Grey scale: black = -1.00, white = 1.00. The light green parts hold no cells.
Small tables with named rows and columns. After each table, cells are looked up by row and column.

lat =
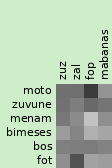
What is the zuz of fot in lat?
0.12
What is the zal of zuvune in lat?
-0.01
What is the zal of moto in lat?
-0.13
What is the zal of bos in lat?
-0.01
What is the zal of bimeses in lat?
0.04
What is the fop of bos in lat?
-0.03
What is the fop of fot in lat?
0.27
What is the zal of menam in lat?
0.09
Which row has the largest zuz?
bimeses

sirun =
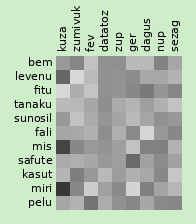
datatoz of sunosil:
0.17
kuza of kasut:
0.42
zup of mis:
0.25
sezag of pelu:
0.06
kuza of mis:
-0.47
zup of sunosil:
0.29
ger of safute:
-0.17
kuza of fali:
0.30
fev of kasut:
0.19
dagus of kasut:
0.32
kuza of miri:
-0.57
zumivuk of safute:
0.37
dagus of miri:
0.00
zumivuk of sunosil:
0.52
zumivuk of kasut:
-0.01
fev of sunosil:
0.34
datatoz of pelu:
0.35
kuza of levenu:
-0.20
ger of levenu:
0.10
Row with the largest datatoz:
kasut

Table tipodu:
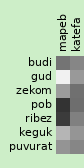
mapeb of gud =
0.89
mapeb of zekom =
0.22
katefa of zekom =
-0.12
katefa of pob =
-0.14
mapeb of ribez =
-0.54
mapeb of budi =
-0.09
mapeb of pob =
-0.60
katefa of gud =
0.20

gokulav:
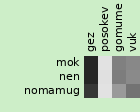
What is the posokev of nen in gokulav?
0.76
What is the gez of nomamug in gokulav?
-0.58
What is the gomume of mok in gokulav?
0.00
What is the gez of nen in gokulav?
-0.71
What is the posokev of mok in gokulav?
0.77
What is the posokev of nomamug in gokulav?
0.77
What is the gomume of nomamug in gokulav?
0.21
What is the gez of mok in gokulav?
-0.71
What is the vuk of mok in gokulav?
0.07
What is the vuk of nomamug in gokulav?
-0.10
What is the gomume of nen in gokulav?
-0.02
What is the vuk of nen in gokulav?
0.08
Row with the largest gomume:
nomamug

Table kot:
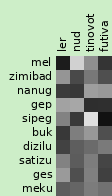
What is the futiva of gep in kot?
-0.63
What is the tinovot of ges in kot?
0.00
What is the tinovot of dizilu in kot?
-0.16
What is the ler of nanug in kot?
-0.54
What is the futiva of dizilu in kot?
-0.04
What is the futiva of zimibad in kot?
-0.38
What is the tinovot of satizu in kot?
-0.02
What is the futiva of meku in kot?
-0.11
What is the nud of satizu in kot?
-0.28
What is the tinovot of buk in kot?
0.19
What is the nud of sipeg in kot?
-0.55

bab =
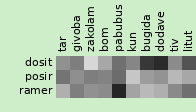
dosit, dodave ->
-0.66
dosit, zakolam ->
0.69
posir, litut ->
0.31
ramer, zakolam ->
0.14
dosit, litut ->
-0.35
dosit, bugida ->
-0.56
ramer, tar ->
0.37
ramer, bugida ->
0.45

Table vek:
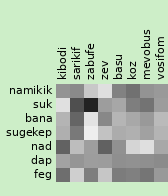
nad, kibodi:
-0.23
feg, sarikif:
0.62
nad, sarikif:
0.48
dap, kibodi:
0.27
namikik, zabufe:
0.57
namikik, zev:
0.75
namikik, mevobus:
0.15
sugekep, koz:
0.38
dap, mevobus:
0.12
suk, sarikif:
-0.38
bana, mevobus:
0.20
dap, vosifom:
0.09
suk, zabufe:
-0.73
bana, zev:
0.07
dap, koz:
0.14
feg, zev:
0.55
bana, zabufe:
0.78

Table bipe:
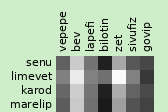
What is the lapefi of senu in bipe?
-0.09
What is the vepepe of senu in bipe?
-0.25
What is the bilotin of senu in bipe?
-0.75
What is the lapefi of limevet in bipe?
0.01
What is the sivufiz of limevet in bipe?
0.01
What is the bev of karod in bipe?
0.61
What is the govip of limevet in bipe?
-0.56
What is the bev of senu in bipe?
0.59
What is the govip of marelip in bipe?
-0.48
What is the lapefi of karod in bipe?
-0.09
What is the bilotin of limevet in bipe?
-0.12
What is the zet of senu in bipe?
0.31
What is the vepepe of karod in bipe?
-0.19
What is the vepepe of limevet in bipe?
0.00
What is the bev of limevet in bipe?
0.84
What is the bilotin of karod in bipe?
-0.75
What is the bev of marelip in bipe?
0.58
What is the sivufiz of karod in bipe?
-0.22
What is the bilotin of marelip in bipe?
-0.80
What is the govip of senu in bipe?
-0.44

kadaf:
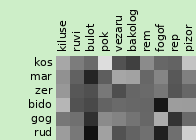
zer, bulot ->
-0.37
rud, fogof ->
-0.75
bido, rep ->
0.23
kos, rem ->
0.09
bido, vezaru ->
-0.17
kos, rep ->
-0.22
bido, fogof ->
-0.82
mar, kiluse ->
0.14
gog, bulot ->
-0.62
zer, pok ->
-0.06
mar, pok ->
-0.26
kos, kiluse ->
0.31
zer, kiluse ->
0.19
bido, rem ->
-0.20
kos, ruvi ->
-0.03

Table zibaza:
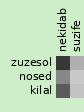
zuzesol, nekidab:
-0.57
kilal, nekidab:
-0.29
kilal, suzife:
0.52
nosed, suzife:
0.57
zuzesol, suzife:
0.37
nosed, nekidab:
0.06

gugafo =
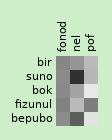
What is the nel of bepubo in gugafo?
-0.27
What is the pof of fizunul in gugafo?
-0.02
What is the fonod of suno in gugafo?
0.09
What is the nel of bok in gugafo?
0.28
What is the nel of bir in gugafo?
0.17
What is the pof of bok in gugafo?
0.82
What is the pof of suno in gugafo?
0.43
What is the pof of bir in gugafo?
0.45
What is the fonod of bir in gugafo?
0.05
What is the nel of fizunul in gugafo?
0.46
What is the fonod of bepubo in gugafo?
0.10
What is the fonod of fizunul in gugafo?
0.01
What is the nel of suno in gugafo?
-0.62
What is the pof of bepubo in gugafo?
0.77
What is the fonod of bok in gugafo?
0.07

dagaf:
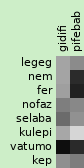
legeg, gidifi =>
0.29
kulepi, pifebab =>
0.68
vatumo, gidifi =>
-0.89
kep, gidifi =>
0.12
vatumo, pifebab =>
-0.67
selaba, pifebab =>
0.14
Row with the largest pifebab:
kulepi

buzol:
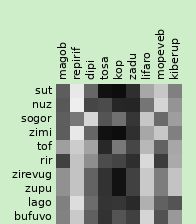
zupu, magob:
0.14
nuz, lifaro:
-0.08
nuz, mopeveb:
0.67
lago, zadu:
-0.68
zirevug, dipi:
-0.22
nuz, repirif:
0.87
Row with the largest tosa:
sogor

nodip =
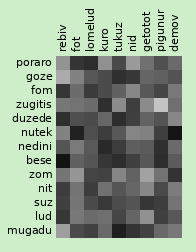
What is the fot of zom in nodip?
0.17
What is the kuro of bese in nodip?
-0.58
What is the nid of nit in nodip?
-0.20
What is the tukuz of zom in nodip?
0.04
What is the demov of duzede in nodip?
0.06
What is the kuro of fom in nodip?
-0.41
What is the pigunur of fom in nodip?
-0.46
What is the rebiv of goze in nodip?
0.33
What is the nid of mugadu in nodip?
-0.59
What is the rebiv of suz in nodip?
-0.50
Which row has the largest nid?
poraro

